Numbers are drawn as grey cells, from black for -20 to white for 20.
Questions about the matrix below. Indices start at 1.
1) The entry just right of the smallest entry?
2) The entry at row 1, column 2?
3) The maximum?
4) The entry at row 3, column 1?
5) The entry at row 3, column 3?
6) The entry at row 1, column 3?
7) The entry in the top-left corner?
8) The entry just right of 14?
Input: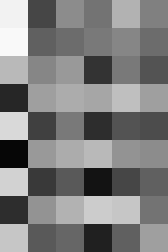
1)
4
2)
-9
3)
19
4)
9
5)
4
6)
2
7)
18
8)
-10

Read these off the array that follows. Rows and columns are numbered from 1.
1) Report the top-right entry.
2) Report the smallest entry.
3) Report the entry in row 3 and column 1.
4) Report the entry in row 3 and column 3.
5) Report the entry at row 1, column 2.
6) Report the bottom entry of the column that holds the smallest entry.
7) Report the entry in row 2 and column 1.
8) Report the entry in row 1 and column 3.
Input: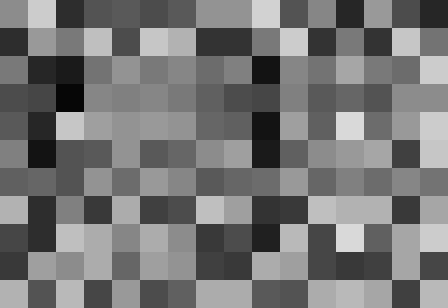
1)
-14
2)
-19
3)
-1
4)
-16
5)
12
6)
9
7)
-13
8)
-13

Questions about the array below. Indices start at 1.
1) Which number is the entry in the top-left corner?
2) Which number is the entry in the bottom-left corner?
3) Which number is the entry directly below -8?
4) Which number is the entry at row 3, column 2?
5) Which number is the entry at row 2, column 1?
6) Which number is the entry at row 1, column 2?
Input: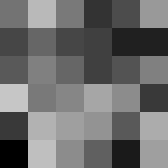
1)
-2
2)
-20
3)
-15
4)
0
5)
-9
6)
9
